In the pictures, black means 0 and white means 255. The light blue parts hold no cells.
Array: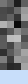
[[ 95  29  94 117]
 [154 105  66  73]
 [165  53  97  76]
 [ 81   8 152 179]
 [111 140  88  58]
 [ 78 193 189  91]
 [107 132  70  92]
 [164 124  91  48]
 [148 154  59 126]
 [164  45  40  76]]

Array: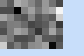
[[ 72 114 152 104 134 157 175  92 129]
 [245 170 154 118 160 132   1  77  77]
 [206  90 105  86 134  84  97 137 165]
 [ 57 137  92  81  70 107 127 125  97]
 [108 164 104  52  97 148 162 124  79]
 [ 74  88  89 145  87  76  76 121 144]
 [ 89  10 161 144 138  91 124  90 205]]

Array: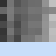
[[192 146 109 108  99  85 117  49]
 [135 128 116 117 103 100 123 104]
 [192 145 109 109  97  85 120  50]
 [176 148 118 118 102  73 103  73]
 [189 146 109 111 101  84 117  53]
 [185 148 135 118 115  69  99  59]]

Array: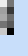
[[117 237]
 [ 57 159]
 [108 168]
 [ 89 116]
 [  3 200]]

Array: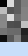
[[124  93 219   5]
 [130  94  84 189]
 [131 112 219 135]
 [192  76  79 136]
 [ 33 106 107 116]
 [ 45 129  88  14]]

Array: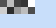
[[255  54  65 190  82]
 [ 76 189 154  44 206]]

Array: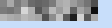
[[ 78 116 136 156 178 170 123 105  99 107 147 123 169 133]
 [ 14 139 164  97 182 156 185 123  86 175 214 131 116 123]
 [168  87 209  28  91 193 141  83 166 174 184 165 172 183]]

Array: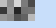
[[ 74 123 214 141 191]
 [117 113  37 150  56]
 [185  98  84 138 151]]

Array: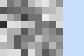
[[150 191 227 213 186 108 147 120 209]
 [207 185 181 144 124 121 107 102  84]
 [206 207 236 114 112  62 140 169 203]
 [220 106 124 117 191 200 220 226  45]
 [104 134 154 118 145  89 174 173 207]
 [149 144 161 198 125 125  92 168 231]
 [137 183 122 159 172 141  92 172 180]
 [163 123  88 158 221  86 222 221 213]]
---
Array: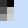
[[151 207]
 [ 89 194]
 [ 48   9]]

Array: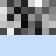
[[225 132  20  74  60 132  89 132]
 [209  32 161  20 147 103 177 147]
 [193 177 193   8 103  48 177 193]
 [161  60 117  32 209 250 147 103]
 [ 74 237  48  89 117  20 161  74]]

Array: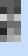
[[207 141 194]
 [125 169 181]
 [ 95  95  81]
 [ 81 110 110]
 [ 52  95  67]
 [ 39 153 125]]

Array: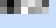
[[141  56 126 254 155 168 199]
 [ 97  11 111 199 226 184  84]]

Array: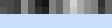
[[ 86  73  61 143  86  49  33 129 101 156 198 170 143 129  61 101]
 [ 73  73  61 143  86  33  20 129 101 156 211 170 143 129  49 101]]

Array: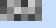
[[172 145  59 117  72 117]
 [ 87 130 201 159 172 103]
 [ 72 172 145  59 201 130]]

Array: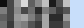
[[126  72 139  72 110  43 126  96  58  84]
 [110  58 139 126  84  58 166  58  58 110]
 [ 96  72 153 166 126  84 166  43  43 153]
 [ 15  72 153 217  96 139 192  27  84 192]]

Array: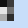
[[230 112]
 [173  46]
 [ 17  59]]
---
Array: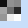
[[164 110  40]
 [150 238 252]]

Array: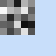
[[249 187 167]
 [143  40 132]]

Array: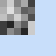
[[179 222 163]
 [193 154 208]]

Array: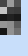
[[196  62  58]
 [ 23  33  25]]

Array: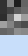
[[ 50  66  93]
 [ 45 113 210]]

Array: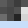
[[ 76  70  81]
 [108  72  36]]

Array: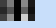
[[ 40  82   1]
 [ 66 145   2]]

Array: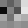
[[ 10 131  81]
 [166 115 192]]
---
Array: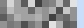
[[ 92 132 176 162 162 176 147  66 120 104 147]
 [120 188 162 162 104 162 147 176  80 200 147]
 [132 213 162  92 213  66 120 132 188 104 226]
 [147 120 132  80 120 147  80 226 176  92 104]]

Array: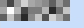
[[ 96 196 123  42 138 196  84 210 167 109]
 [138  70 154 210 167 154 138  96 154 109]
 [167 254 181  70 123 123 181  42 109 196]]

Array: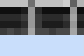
[[ 15  15  15  28 152  43  15  15  15  15 152  15]
 [ 28  28  28  43 152  59  28  28  28  43 152  28]
 [ 43  43  43  59 152  59  43  43  43  59 165  43]
 [ 59  72  59  72 165  72  72  59  72  72 165  72]
 [193 193 193 193 112 193 193 193 193 207  97 179]]

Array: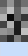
[[ 68 178  27 136]
 [ 84  40 124  68]
 [ 98 149  84 111]
 [136 191  98 163]
 [149 136  27 191]
 [178  12  98  53]]

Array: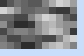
[[ 57  88 114 101  88  88 130 172 210 197 158]
 [ 72 114 130 130 114 142 172 197 184 142  57]
 [101 101  72  72 130 172 210 197 158 101  72]
 [114  72  72 101 101  88  72  72 130 184 210]
 [130 114  88  44  44  88 158 184 197 172 130]
 [142  88  44  44  57 142 172 184 158 142 142]
 [210 184 142 101 101 114 114  72  57  57 114]]

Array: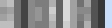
[[149 161 113  68 137 149 125 205  97 217 161 137 137  83  55]
 [161 175 113  68 137 149 125 190  97 217 161 125 149  83  55]
 [175 190 113  68 137 125 125 175  97 217 161 113 161  83  55]
 [190 190 113  68 137 125 125 175  97 205 161 113 175  83  55]]

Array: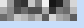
[[108 137 199 184 152 184  93 214 168 152  93]
 [168 137  78 108  78  78 168  51 123 108 184]
 [228 152  65  51 199 123 241  22  38 123 214]]
